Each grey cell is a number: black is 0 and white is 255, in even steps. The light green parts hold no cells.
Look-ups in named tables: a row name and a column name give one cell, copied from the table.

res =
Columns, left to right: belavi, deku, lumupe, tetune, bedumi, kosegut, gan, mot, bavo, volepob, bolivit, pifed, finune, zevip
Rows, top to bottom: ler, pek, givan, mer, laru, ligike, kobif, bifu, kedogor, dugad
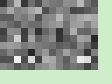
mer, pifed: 161
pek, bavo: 136
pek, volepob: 125
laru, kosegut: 50
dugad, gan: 145
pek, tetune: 140
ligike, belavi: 78
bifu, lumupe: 102
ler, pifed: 183
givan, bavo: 183
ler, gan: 134
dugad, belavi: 132
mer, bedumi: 110
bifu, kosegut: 126
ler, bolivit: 139
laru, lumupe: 135
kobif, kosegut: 124
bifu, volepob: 159
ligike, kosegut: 99

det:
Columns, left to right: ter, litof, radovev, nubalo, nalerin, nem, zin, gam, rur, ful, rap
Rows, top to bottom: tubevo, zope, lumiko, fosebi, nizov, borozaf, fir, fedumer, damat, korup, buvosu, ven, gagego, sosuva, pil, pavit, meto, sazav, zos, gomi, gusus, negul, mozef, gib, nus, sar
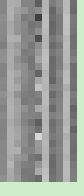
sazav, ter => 132
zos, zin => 182
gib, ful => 185
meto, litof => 175
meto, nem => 128
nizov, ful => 191
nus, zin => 190

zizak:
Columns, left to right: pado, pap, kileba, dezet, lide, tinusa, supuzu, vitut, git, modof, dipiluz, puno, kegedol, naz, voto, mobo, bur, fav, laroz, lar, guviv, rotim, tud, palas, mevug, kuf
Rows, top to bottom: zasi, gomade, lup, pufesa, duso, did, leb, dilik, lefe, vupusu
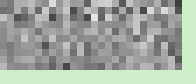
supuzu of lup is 185
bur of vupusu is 123
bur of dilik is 128
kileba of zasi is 171
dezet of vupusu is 139
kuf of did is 125
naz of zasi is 196
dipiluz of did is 165
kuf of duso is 118
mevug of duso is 147
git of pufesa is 136

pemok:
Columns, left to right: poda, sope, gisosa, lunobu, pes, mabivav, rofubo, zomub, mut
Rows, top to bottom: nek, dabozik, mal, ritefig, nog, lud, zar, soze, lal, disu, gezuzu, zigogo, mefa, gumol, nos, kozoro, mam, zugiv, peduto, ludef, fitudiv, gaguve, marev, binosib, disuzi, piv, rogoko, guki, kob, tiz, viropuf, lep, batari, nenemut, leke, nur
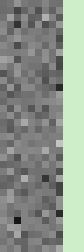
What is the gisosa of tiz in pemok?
128
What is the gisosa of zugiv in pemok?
133
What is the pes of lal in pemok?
121
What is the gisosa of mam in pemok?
104
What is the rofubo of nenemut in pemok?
126
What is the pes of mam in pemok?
124
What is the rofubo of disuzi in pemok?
114
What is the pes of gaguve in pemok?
136
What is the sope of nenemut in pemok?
106
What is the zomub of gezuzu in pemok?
103
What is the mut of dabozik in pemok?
134
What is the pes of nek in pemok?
114
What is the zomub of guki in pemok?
122
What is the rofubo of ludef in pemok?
120
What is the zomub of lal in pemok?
117
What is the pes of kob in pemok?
130

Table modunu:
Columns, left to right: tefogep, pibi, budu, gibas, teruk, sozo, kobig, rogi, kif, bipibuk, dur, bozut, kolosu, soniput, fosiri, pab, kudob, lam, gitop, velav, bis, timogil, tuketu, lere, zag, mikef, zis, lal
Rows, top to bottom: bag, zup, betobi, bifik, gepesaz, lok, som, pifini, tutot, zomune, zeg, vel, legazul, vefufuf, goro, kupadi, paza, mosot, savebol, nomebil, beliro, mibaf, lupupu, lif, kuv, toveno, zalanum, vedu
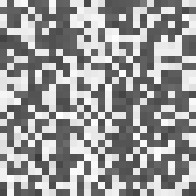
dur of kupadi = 103
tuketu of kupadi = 90
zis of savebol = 99
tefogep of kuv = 242
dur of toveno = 236
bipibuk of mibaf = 90
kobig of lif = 84
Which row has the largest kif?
paza

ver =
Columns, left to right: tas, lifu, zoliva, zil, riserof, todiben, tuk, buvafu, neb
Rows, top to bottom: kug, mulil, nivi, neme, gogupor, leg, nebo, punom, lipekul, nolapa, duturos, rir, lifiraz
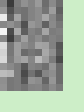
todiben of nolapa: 125
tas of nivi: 235
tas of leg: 137
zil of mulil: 114
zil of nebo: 142
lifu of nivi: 99
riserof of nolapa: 131

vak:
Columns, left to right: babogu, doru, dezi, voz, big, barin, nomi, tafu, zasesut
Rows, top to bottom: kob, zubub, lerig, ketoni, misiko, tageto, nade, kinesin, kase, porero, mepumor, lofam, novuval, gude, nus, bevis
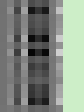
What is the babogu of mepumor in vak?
114
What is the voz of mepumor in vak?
136
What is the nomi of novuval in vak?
57
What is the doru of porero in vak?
131
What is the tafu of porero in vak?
119
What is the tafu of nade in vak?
118
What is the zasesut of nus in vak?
190
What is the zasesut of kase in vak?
142
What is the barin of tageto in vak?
43
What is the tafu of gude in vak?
120
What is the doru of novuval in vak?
132
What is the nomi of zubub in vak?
24
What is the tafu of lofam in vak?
117
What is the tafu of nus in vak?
122
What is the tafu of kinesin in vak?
123

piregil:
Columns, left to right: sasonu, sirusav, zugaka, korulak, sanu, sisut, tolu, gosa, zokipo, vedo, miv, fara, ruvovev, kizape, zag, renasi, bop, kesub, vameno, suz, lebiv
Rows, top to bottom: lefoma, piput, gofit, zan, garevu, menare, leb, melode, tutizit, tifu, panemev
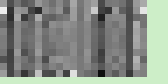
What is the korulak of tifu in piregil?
108
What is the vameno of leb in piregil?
77
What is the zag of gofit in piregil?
32
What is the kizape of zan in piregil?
103
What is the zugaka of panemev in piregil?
117
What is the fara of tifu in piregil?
121
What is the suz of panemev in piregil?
133
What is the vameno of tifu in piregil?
78
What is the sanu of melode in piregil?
104
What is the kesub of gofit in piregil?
136
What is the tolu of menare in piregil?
109
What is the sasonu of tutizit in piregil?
81
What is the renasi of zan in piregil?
126
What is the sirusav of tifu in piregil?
69
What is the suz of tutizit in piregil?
177
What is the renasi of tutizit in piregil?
131
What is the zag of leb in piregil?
83
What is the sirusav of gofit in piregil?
46
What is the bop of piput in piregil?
153

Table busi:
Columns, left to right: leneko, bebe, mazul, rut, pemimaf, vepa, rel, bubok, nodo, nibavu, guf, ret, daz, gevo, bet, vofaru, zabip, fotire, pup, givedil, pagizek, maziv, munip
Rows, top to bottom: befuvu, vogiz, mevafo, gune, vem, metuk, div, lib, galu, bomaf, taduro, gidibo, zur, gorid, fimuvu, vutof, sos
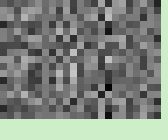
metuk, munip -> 47
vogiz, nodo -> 64
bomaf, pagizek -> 66
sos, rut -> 88
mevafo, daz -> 145
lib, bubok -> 52
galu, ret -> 106
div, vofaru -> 79
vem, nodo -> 176
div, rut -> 60
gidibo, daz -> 110
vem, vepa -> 92
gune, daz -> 90
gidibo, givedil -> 91
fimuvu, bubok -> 137
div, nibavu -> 72
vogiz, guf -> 62
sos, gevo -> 61
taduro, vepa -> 87
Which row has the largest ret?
div

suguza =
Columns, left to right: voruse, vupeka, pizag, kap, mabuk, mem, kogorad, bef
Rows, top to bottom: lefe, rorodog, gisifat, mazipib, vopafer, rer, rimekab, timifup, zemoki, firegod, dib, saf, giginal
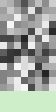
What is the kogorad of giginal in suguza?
155
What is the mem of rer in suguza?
101
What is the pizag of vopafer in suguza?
176
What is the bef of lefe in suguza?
205
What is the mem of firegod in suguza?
59
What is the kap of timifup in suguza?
105
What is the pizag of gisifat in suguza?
239
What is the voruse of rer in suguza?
71
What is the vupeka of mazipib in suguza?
245
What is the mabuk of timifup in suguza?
62
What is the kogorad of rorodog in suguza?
160
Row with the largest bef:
giginal

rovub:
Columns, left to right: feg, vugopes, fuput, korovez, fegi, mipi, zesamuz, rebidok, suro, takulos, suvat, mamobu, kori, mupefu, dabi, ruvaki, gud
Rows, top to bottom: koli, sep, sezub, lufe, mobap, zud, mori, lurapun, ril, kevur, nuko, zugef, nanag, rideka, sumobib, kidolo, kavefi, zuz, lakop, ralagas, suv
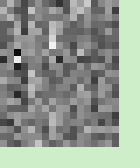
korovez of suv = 123
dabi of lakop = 159
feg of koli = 127
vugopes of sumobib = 165
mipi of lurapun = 130
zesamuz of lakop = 79
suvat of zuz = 131
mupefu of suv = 112
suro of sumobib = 130
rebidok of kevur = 141
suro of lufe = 166
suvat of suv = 120
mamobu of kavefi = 145
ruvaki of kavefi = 108
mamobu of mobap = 96
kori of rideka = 161

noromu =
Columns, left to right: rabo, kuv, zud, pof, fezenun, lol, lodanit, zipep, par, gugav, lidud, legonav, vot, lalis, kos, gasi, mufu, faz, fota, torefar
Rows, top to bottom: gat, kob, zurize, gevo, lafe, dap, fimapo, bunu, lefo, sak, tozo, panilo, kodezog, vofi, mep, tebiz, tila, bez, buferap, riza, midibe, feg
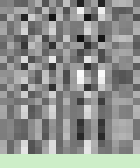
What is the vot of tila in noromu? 212
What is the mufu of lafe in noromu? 151
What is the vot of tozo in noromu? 145
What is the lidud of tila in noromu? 120
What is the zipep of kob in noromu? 117
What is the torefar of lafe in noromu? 178
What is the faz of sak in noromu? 140

